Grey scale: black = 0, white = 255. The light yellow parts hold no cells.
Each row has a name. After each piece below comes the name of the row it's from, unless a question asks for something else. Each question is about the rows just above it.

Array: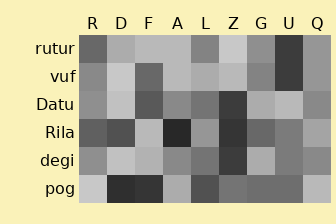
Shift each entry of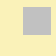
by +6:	[199]
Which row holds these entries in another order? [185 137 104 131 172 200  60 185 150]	vuf
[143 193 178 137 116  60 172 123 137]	degi
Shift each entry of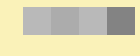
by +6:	[191 178 191 137]
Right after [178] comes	[137]
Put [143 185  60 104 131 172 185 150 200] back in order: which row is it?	rutur
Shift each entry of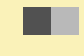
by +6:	[ 87 191]

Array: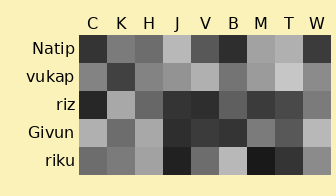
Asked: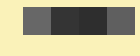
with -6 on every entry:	[97 46 40 89]
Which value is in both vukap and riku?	[139]
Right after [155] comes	[198]
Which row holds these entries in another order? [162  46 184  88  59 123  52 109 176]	Natip

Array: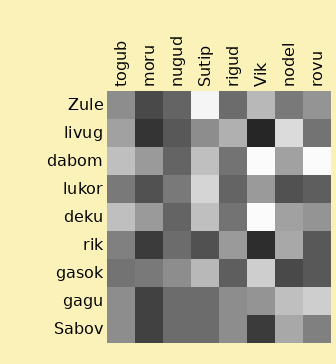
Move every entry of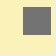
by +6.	[121]
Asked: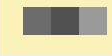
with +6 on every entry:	[114  87 160]
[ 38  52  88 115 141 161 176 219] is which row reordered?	livug
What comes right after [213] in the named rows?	[100]
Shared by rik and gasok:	[88]
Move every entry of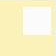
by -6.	[245]

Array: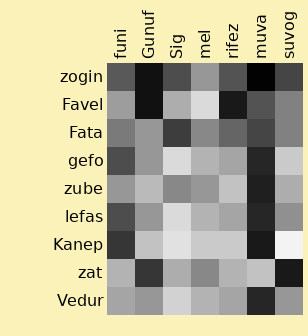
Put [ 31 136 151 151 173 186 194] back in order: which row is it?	zube
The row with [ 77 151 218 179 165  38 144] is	lefas
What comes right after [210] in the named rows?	[179]
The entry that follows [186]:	[136]

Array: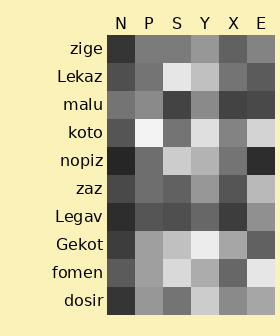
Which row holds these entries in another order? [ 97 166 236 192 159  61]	Gekot
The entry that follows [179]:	[116]
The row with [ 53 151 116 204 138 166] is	dosir
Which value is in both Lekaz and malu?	[116]
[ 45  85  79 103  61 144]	Legav

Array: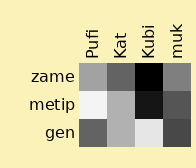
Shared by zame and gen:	[99]
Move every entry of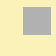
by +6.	[183]

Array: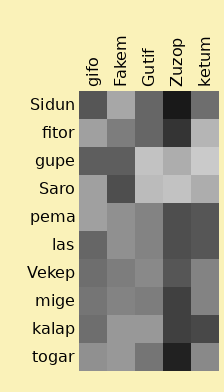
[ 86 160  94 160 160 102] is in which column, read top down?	gifo
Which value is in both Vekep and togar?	[137]
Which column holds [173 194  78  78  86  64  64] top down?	Zuzop

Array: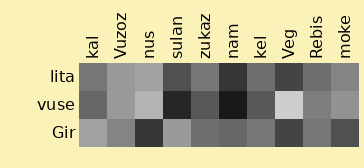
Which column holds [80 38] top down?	sulan
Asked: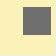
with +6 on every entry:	[116]
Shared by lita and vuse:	[153]
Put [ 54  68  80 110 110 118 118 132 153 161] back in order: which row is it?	lita
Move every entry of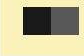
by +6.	[31 94]
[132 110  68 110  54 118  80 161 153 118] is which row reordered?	lita
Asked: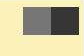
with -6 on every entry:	[112  48]

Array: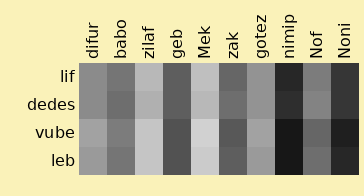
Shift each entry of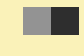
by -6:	[141  40]
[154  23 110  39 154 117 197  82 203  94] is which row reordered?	leb
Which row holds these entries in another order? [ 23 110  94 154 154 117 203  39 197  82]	leb

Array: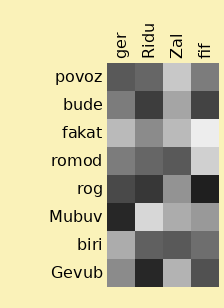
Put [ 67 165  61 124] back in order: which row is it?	bude
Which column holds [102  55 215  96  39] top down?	Ridu
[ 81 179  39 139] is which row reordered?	Gevub
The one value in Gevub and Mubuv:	[39]
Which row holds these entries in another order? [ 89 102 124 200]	povoz

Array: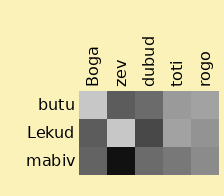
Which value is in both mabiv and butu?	[107]
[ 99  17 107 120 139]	mabiv
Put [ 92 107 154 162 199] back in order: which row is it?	butu
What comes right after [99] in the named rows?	[17]

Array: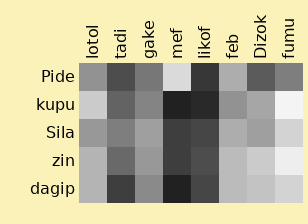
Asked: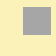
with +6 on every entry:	[172]
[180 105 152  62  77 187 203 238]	zin

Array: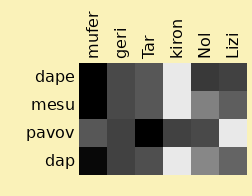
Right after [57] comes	[65]
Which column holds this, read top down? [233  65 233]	kiron
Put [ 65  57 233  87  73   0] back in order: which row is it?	dape

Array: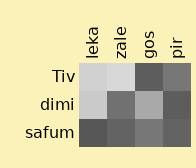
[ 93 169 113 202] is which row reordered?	dimi
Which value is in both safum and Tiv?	[119]
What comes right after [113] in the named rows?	[169]
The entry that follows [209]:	[216]
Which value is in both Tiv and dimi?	[93]

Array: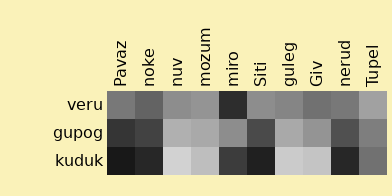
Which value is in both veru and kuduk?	[113]
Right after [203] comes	[196]
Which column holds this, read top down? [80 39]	nerud
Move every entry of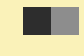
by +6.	[ 51 147]

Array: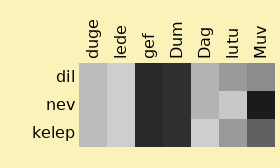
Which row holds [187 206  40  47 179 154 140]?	dil
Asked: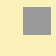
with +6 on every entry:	[160]
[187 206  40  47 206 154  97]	kelep

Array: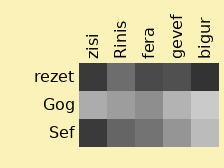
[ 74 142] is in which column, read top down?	fera
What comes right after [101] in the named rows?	[115]
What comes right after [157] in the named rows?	[142]

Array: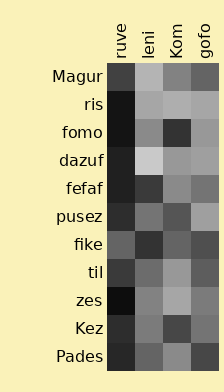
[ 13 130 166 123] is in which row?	zes
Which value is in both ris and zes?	[166]
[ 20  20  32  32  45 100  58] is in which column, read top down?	ruve
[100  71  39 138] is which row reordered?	Pades
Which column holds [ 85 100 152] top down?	Kom

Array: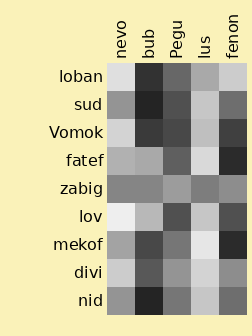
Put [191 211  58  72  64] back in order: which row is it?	Vomok
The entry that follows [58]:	[72]

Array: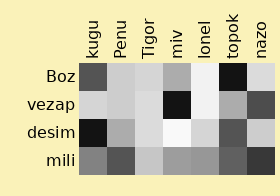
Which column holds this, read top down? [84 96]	topok
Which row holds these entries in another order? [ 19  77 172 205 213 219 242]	vezap
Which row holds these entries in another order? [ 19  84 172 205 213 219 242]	Boz
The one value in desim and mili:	[84]

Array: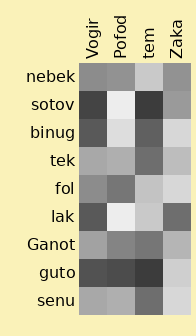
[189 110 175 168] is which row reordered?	tek
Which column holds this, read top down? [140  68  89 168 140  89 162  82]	Vogir

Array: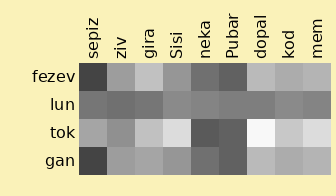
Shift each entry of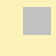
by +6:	[199]
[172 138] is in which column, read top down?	kod
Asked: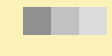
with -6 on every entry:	[138 187 214]

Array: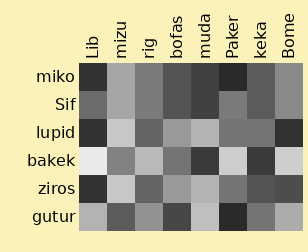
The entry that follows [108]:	[166]
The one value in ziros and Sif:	[84]

